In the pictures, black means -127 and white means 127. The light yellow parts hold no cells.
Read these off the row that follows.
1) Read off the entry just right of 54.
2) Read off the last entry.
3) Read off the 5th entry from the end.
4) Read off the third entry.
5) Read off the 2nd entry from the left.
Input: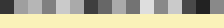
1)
0
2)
9
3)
9
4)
54
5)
31

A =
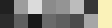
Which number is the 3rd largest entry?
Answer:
38
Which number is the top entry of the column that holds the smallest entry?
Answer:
91
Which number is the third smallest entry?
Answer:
-83
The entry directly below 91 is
-103

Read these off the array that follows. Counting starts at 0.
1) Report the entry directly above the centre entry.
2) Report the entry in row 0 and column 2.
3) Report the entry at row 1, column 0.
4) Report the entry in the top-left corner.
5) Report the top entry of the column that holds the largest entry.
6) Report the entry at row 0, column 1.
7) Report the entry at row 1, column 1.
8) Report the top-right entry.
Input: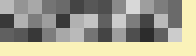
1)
-40
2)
40
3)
-71
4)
58
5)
88
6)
20
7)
49
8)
-21

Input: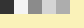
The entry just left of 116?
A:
-76
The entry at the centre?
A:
11

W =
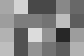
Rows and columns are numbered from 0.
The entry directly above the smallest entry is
62
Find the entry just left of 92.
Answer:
-46
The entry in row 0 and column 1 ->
83
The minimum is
-88
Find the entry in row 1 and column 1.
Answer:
-2
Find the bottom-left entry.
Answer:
62
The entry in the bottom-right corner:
50

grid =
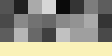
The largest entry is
86
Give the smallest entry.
-117
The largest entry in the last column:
-34
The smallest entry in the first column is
-54
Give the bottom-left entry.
-34
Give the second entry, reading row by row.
-95
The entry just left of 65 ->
-64

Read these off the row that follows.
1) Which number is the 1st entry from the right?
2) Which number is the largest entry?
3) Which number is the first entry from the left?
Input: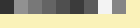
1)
5
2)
115
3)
-77

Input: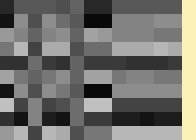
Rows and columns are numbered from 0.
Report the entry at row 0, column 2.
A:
-39
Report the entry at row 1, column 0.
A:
-108
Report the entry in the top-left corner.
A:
-87
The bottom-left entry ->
25
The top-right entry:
-39
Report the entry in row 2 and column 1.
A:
3
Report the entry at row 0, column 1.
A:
-39
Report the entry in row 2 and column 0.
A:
25
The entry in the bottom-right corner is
55

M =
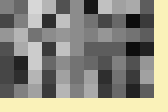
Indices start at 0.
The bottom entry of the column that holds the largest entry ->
33
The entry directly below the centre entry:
-12
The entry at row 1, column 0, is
-57
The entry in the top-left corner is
0
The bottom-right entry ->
-34
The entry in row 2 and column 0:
22
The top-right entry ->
-34
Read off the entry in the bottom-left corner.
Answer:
-46
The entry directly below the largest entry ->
76
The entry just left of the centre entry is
65
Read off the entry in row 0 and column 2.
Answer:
87
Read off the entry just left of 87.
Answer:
-23
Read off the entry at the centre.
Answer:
12

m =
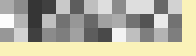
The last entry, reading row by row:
-1
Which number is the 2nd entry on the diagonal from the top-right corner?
106
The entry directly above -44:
94
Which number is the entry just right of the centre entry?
33
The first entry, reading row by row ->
43
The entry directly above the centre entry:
63
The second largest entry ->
115
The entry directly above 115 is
43
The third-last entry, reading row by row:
-1
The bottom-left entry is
23
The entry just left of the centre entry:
23
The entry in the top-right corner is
82
